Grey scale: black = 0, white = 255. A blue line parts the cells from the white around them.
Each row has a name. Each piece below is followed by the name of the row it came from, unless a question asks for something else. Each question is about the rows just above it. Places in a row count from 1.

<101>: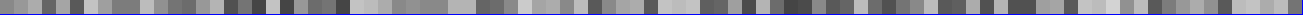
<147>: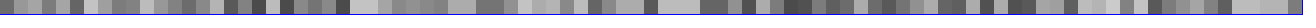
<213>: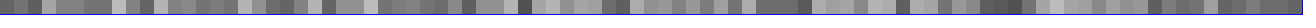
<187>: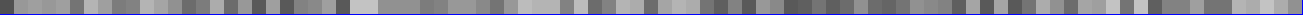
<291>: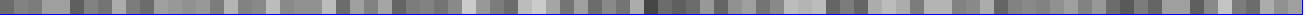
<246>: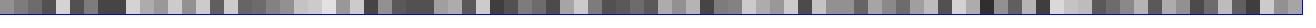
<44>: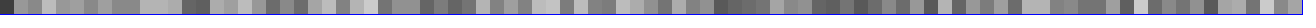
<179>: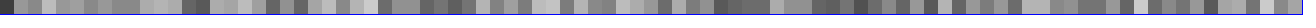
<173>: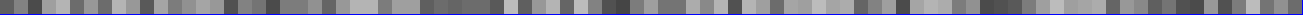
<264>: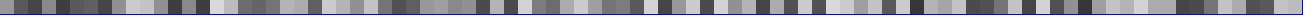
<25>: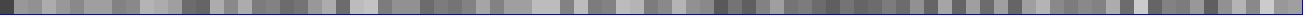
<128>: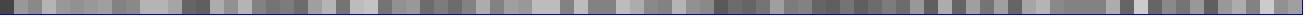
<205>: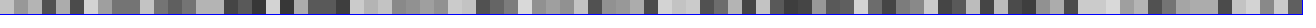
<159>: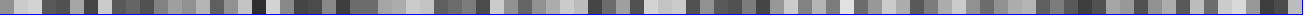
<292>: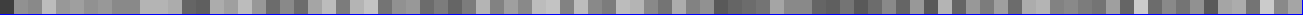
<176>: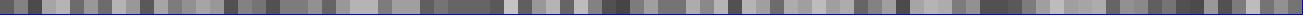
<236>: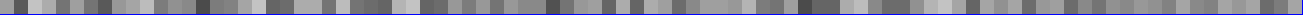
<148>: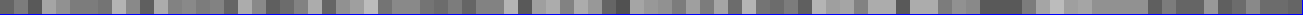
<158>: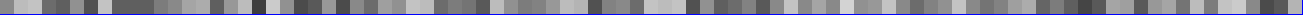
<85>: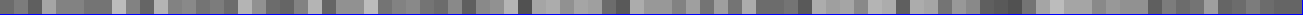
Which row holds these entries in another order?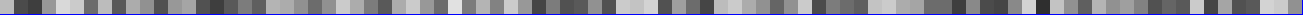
<159>
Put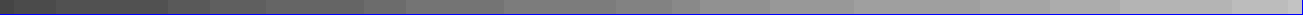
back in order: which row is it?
<176>
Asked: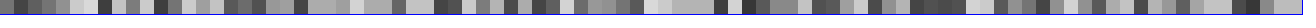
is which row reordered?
<205>
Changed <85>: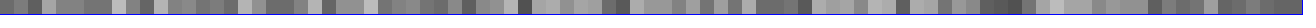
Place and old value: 21, [101]
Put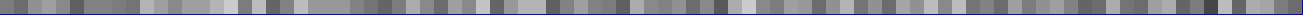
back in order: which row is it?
<25>

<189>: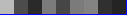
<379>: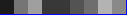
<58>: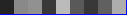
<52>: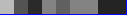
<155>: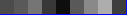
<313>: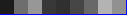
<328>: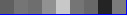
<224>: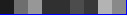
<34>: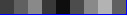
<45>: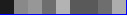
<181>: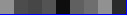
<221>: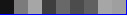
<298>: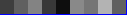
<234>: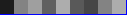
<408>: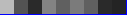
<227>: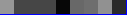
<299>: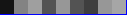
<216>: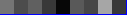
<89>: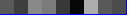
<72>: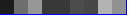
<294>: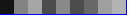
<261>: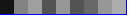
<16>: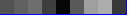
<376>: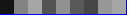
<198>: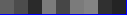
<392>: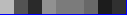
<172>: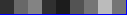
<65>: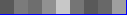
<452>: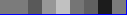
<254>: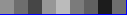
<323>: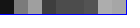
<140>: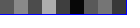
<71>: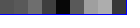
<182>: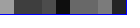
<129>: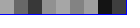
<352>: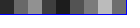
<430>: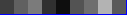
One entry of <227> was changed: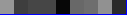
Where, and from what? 2, [70]
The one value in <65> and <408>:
[123]
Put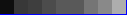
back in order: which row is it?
<155>
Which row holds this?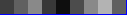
<34>
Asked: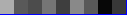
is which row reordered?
<140>
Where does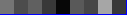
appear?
<216>

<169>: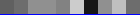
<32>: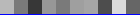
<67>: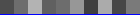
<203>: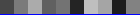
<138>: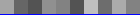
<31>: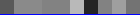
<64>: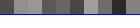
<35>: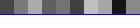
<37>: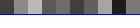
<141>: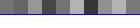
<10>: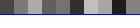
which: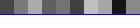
<35>
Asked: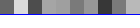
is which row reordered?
<32>
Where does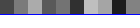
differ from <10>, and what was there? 4, [96]

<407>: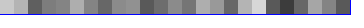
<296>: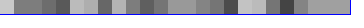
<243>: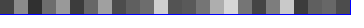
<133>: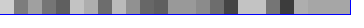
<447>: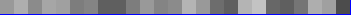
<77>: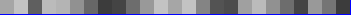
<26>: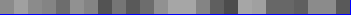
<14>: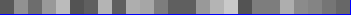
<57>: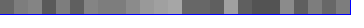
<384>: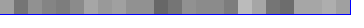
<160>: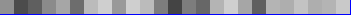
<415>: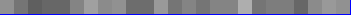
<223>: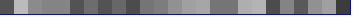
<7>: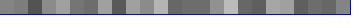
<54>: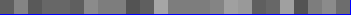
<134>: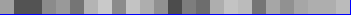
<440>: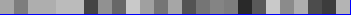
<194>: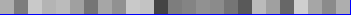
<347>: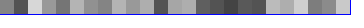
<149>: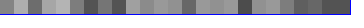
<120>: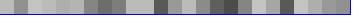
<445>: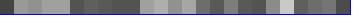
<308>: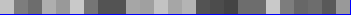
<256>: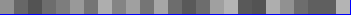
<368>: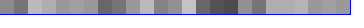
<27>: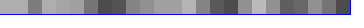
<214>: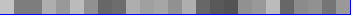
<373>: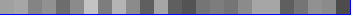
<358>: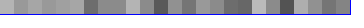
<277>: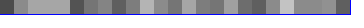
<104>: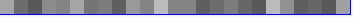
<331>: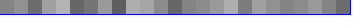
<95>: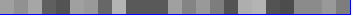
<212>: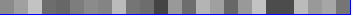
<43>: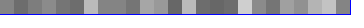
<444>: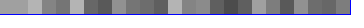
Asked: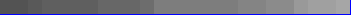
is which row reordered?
<54>
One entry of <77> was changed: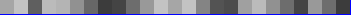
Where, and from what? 24, [117]
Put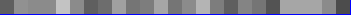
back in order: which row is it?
<277>

